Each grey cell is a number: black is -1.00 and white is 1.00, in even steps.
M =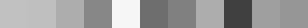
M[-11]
0.51
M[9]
0.25
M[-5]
0.00

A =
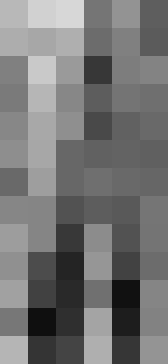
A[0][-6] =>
0.44
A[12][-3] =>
0.37
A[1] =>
[0.36, 0.31, 0.37, -0.15, 0.00, -0.29]
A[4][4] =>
-0.24
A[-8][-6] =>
0.11
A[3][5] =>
-0.13
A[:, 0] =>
[0.44, 0.36, 0.00, -0.04, 0.06, 0.11, -0.18, 0.05, 0.23, 0.13, 0.26, -0.07, 0.42]
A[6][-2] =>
-0.18
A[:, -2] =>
[0.15, 0.00, -0.02, -0.09, -0.24, -0.22, -0.18, -0.30, -0.36, -0.48, -0.87, -0.77, -0.58]
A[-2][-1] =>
0.02
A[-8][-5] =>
0.31
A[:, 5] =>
[-0.26, -0.29, 0.03, -0.13, -0.18, -0.25, -0.20, -0.08, -0.09, -0.15, 0.04, 0.02, 0.16]
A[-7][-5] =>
0.24
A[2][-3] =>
-0.57
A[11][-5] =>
-0.88
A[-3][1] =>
-0.49
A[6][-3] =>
-0.13
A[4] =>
[0.06, 0.32, 0.12, -0.43, -0.24, -0.18]
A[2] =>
[0.00, 0.58, 0.21, -0.57, -0.02, 0.03]
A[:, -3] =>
[-0.08, -0.15, -0.57, -0.27, -0.43, -0.24, -0.13, -0.27, 0.10, 0.18, -0.12, 0.29, 0.37]

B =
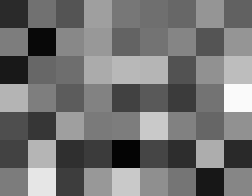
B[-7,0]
-0.67
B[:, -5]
[-0.07, -0.22, 0.44, -0.49, -0.02, -0.97, 0.58]
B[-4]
[0.41, -0.01, -0.28, 0.02, -0.49, -0.30, -0.54, -0.10, 0.96]
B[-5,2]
-0.14
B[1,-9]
-0.02
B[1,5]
-0.10
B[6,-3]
-0.08
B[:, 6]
[-0.19, 0.04, -0.36, -0.54, 0.01, -0.65, -0.08]
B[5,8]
-0.68
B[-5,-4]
0.42
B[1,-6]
0.19
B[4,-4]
0.58
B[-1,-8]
0.80
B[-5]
[-0.81, -0.19, -0.14, 0.34, 0.44, 0.42, -0.36, 0.14, 0.48]
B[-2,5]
-0.46

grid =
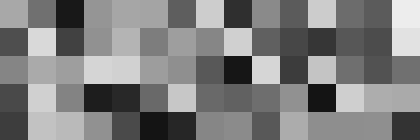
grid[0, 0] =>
0.32
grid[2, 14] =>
-0.12
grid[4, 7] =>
0.05
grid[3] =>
[-0.43, 0.63, 0.03, -0.77, -0.69, -0.18, 0.56, -0.18, -0.24, -0.14, 0.14, -0.84, 0.62, 0.36, 0.33]
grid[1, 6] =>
0.24
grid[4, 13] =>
0.12
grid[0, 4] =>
0.30
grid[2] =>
[0.04, 0.33, 0.24, 0.67, 0.64, 0.23, 0.12, -0.31, -0.83, 0.68, -0.53, 0.54, -0.13, -0.36, -0.12]
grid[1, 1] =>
0.70
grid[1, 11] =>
-0.58
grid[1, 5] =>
-0.02
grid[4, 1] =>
0.52
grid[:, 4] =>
[0.30, 0.41, 0.64, -0.69, -0.42]
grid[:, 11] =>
[0.60, -0.58, 0.54, -0.84, 0.11]
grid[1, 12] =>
-0.32
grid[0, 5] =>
0.29
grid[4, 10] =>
0.35
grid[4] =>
[-0.52, 0.52, 0.46, 0.14, -0.42, -0.84, -0.70, 0.05, 0.09, -0.31, 0.35, 0.11, 0.11, 0.12, -0.60]
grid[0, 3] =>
0.17

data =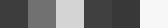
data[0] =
-0.52
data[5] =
0.94
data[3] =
-0.50
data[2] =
0.66

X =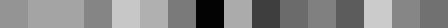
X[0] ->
0.16
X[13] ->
0.59
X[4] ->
0.56
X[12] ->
-0.28
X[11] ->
0.00
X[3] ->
0.04

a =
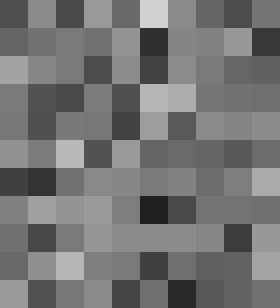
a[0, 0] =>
-0.38
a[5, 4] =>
0.20
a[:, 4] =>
[-0.18, 0.16, 0.10, -0.37, -0.48, 0.20, 0.06, -0.02, 0.09, -0.05, -0.47]
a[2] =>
[0.28, 0.05, -0.05, -0.40, 0.10, -0.48, 0.10, -0.04, -0.20, -0.24]
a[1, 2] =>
-0.05
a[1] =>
[-0.21, -0.11, -0.05, -0.11, 0.16, -0.62, 0.04, 0.02, 0.19, -0.56]
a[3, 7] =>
-0.08
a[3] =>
[-0.04, -0.36, -0.42, -0.03, -0.37, 0.43, 0.35, -0.08, -0.11, -0.12]
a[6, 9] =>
0.33
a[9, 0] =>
-0.18
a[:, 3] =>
[0.20, -0.11, -0.40, -0.03, -0.07, -0.36, 0.07, 0.21, 0.17, -0.01, 0.08]
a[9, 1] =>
0.12
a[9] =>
[-0.18, 0.12, 0.43, -0.01, -0.05, -0.50, -0.13, -0.25, -0.23, 0.29]
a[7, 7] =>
-0.09
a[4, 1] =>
-0.37
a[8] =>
[-0.13, -0.44, -0.05, 0.17, 0.09, 0.09, 0.09, 0.06, -0.53, 0.19]
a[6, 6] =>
0.03
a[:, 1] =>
[0.08, -0.11, 0.05, -0.36, -0.37, -0.03, -0.60, 0.25, -0.44, 0.12, -0.36]
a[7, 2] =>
0.15
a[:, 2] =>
[-0.42, -0.05, -0.05, -0.42, -0.06, 0.45, -0.11, 0.15, -0.05, 0.43, -0.07]
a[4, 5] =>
0.23
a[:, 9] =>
[-0.09, -0.56, -0.24, -0.12, 0.09, -0.15, 0.33, -0.12, 0.19, 0.29, -0.11]
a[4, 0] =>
-0.07
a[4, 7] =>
0.08

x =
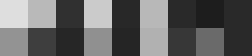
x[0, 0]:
0.74
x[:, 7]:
[-0.77, -0.17]
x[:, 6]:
[-0.68, -0.57]
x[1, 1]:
-0.51
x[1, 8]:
-0.68
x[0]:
[0.74, 0.45, -0.62, 0.59, -0.69, 0.44, -0.68, -0.77, -0.68]

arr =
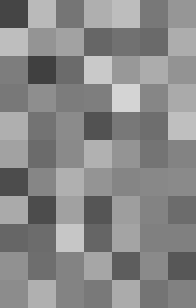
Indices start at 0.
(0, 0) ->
-0.46
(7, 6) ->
-0.15
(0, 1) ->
0.46
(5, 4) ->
0.16
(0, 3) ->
0.37
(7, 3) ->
-0.33
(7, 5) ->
0.03
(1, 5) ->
-0.17
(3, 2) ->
-0.03
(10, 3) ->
-0.05
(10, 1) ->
0.38
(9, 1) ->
-0.14
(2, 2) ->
-0.16
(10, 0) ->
0.10
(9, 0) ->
0.14
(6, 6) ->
0.08
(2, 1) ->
-0.50
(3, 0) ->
-0.06
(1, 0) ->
0.49
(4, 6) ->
0.50
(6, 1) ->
0.05
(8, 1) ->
-0.15
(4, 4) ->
-0.06
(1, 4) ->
-0.11
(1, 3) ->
-0.20
